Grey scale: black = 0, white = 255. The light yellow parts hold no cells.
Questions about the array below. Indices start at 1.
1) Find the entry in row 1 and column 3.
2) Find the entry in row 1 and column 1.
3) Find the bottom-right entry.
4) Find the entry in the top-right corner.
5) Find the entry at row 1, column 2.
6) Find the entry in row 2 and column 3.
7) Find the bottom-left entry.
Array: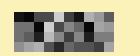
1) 74
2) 20
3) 164
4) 93
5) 8
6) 8
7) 143
